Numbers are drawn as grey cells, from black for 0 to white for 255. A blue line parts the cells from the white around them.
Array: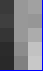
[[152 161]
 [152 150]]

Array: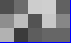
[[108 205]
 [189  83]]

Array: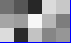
[[ 86  39]
 [157 247]]

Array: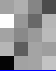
[[175 133]
 [151 104]]

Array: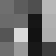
[[ 92  79]
 [108  22]]

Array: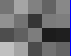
[[165 129]
 [115  53]]

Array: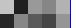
[[ 31 153]
 [135  90]]

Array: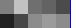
[[194 111]
 [ 71 140]]

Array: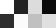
[[ 34 220]
 [251 192]]
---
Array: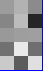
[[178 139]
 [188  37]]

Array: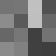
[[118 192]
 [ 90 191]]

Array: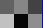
[[134  66]
 [  6 142]]

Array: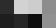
[[210 205]
 [ 38  14]]

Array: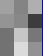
[[132 175]
 [136  60]]

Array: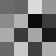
[[101 218]
 [178  11]]

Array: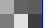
[[ 99  92]
 [224  61]]

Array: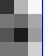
[[181 247]
 [107 168]]

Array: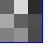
[[217  43]
 [ 96  78]]
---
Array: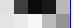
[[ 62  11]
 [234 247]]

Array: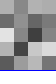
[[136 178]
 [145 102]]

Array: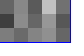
[[136  90]
 [140 102]]

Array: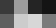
[[157  36]
 [204 215]]

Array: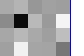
[[180 151]
 [ 11 185]]

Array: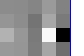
[[139 133]
 [141 116]]

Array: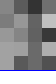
[[ 91  51]
 [151  99]]

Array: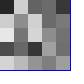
[[207  99]
 [141 209]]
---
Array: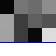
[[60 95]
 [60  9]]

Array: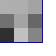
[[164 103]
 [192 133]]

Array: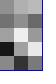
[[143 105]
 [238 153]]

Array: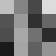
[[154  48]
 [168 113]]

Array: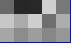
[[170 206]
 [140 157]]

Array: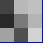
[[122 180]
 [ 79 210]]

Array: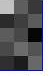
[[62 91]
 [72  6]]

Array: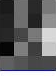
[[111  34]
 [ 70 120]]
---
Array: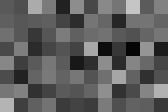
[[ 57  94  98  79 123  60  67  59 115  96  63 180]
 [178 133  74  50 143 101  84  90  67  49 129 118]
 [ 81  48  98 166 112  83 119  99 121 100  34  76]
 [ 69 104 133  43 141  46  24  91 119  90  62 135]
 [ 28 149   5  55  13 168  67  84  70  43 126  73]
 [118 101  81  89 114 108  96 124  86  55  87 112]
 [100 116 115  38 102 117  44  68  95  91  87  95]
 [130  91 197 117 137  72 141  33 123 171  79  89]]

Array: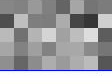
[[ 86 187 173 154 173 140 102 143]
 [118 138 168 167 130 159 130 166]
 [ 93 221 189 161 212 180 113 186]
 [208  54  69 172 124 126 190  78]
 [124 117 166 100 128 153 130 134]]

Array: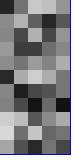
[[ 70 115  40  81 165]
 [115 103 198 111 216]
 [170 139  86 188 205]
 [ 18 105  20  74 129]
 [118  82  72  30 133]
 [119 173 205 172  40]
 [173 132 156 117 140]
 [135 110  61  61 154]
 [148  72 177  72 134]
 [ 87  39  96 178 139]
 [148 191 200 114  37]]

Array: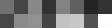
[[253  81 199 194  68 145 139  70]
 [ 50  35  95 130  50 136  69 113]]

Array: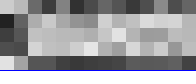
[[ 66  96  90  89  91  69  65  62  57  64  85  85 163 226]
 [189 151 203 179 215 159 177 229 206 189 192 212  74  78]
 [184 188 157 156 180 226 198 175 184 185 189 193  86  62]
 [183 212 209 219 192 179 208 139 147 168 201 173  98  34]
 [101  77 138  78  57  84 102  75  49 130  61 106 185 204]]

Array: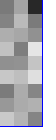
[[133 180 201]
 [177 171 152]
 [134 172 123]
 [223 190 199]
 [196 146 144]
 [229 126 193]
 [145 167 174]
 [123 186 131]
 [ 40 164 122]]

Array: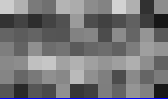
[[ 24 129 149 100 126  63  55 145  74  86  41  86]
 [123 101 138  76 127 144 186 136 144 121 103 133]
 [ 97 142 175 159 149 160 177 162 198 192 141 137]
 [148 159 125  97 109 103  90 115 109 144  99 126]
 [ 88 149 101 140  76 134 130  84  85 100  92 100]
 [ 22  60  97  78  65  77 155  81  67  45  67  51]
 [140  49 176 211 131 140 172 180 112 122 177 205]]

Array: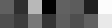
[[233  96  78  94  53 120  61  78]
 [252  31  92  97   1 184  47  96]]
